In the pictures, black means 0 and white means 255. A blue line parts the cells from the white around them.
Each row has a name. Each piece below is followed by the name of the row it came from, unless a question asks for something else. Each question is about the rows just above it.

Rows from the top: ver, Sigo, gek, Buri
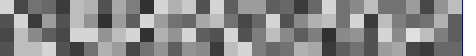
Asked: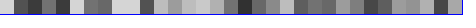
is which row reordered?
ver
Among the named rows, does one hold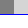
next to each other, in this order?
no
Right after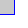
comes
[82]
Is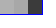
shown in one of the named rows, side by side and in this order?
yes
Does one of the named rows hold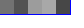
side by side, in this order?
yes
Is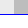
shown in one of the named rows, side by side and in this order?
no
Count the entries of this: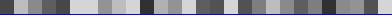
28

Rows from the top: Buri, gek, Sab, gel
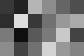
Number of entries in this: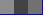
3
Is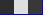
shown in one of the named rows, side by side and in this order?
yes
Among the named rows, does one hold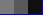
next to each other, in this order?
no
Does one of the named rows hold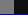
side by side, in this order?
yes
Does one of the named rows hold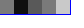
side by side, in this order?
yes
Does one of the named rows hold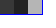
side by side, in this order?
yes
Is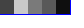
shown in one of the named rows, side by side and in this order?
no

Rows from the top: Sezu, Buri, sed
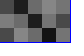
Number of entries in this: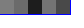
5
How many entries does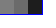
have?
3
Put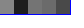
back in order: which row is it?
Sezu
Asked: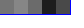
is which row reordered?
Sezu

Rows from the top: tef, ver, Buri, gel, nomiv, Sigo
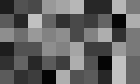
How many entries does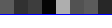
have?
8
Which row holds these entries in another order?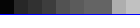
nomiv
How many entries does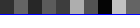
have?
10
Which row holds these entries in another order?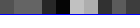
nomiv
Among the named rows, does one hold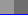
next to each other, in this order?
no
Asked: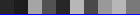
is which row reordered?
tef

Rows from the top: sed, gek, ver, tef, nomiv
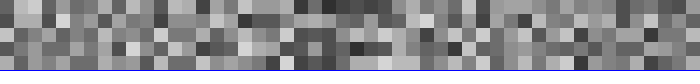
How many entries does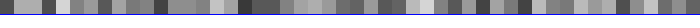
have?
50
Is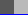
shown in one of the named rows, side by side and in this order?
yes
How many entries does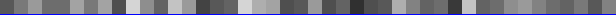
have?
44
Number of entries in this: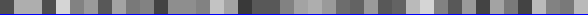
42

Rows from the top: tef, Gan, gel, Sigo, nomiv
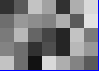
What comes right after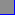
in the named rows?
[131]
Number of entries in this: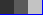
3
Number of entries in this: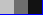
3
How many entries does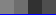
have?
4

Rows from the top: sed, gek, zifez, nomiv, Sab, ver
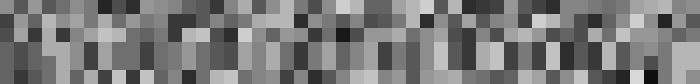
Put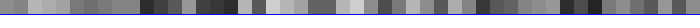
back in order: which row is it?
sed
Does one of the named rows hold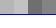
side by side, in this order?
yes
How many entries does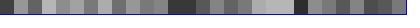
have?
29

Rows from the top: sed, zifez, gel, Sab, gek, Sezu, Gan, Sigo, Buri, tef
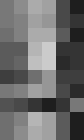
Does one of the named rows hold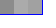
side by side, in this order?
yes
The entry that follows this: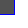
[73]
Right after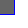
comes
[191]

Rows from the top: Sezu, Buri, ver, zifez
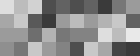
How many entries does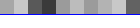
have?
10
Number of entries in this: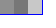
3
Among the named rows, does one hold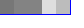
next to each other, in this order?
yes
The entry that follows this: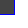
[58]
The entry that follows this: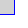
[78]
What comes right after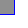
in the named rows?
[119]
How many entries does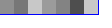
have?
7

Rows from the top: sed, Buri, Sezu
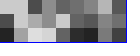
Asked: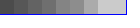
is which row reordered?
Buri
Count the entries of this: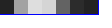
7
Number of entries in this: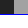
2

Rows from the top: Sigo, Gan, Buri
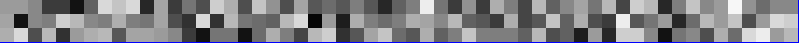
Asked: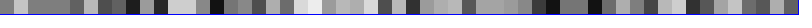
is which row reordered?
Buri
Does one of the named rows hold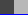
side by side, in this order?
yes
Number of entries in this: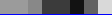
8
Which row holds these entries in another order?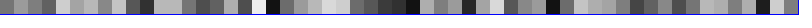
Buri
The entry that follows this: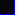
[155]

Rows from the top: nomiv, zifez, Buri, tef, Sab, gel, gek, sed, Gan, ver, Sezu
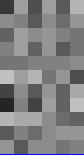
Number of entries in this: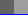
2
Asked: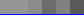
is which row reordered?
ver
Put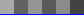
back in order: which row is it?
gek
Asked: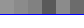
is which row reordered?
zifez
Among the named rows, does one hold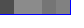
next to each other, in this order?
no

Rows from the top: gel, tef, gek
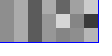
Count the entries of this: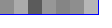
7
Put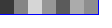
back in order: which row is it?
tef
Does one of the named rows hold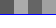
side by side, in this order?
yes

